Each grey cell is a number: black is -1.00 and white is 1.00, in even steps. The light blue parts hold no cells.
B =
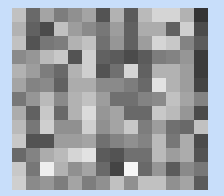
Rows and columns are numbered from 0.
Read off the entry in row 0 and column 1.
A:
-0.18
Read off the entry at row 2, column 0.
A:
0.51
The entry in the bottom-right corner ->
-0.29
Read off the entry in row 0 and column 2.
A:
0.29
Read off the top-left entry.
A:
0.51
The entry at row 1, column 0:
0.40
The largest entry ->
0.93
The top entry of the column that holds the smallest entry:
-0.59
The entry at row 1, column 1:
-0.24
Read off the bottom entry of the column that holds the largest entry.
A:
0.13
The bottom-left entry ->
0.62
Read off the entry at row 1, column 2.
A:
-0.41
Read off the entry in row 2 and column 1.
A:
-0.35
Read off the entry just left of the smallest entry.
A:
0.40
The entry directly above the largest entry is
-0.12
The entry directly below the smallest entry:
-0.41

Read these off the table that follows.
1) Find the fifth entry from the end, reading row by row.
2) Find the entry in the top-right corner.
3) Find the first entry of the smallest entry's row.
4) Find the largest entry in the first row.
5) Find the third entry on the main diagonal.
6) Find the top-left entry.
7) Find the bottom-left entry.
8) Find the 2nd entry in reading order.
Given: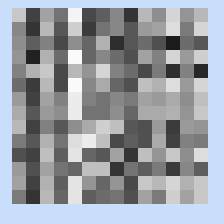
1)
0.27
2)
0.44
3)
0.11
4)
0.91
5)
0.01
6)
0.56
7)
-0.04
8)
-0.49

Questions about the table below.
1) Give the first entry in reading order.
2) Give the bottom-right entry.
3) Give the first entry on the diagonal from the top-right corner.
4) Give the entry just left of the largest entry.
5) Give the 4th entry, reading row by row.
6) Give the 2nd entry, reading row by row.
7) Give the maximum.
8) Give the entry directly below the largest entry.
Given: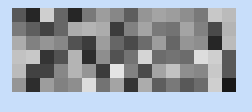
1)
-0.31
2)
-0.81
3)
0.47
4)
-0.53
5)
-0.20
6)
-0.70
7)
0.79
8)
0.29

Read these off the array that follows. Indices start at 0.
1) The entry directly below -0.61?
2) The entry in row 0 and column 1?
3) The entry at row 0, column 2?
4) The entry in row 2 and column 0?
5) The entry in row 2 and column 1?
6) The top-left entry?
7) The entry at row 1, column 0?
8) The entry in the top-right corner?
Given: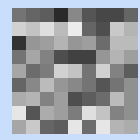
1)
-0.09
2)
-0.21
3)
-0.27
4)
-0.61
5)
0.18
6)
-0.09
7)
0.64
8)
-0.21

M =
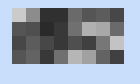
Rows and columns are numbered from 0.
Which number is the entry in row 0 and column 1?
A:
0.10
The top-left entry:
0.59
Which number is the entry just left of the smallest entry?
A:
-0.38
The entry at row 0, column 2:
-0.62
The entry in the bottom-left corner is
-0.33
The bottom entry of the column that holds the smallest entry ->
-0.56
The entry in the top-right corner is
-0.44
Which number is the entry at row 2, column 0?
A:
-0.44
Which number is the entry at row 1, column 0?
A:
-0.33
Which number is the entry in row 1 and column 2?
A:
-0.67

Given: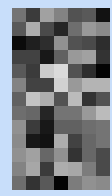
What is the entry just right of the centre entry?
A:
0.47
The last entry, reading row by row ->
0.08
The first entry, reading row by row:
-0.09
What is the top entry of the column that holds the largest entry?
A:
0.03
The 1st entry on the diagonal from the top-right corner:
-0.86
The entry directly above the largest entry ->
-0.24
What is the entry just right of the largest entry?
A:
-0.36
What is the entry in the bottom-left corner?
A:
-0.14
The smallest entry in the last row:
-0.97
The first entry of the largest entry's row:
-0.30
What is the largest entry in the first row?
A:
0.26
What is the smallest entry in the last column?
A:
-0.97
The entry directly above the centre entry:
0.65
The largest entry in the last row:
0.14
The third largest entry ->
0.59
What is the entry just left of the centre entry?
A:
0.36
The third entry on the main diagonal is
-0.65
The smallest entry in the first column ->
-0.91

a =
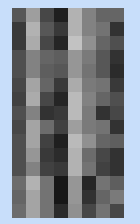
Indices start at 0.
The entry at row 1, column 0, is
-0.55
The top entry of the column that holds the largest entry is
0.40
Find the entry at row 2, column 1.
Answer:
0.34
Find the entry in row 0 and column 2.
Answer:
-0.44
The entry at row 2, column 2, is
-0.44
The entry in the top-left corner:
-0.32
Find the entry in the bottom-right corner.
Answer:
-0.44
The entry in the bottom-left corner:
-0.15
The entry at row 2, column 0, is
-0.55
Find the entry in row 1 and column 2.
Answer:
-0.32
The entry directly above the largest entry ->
0.40
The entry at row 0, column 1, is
0.24
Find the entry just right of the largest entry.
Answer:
0.13
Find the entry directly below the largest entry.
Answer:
0.18

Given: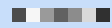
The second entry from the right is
0.70
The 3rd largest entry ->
0.21
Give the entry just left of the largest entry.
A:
-0.40

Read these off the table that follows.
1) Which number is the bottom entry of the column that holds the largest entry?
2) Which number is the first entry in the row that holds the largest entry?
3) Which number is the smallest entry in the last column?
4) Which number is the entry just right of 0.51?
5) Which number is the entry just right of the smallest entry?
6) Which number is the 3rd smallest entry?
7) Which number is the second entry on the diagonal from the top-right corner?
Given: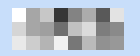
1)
0.83
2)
1.00
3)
0.08
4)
0.72
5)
0.03
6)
-0.13
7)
-0.02

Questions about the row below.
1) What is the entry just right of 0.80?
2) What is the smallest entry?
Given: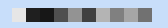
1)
-0.76
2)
-0.82
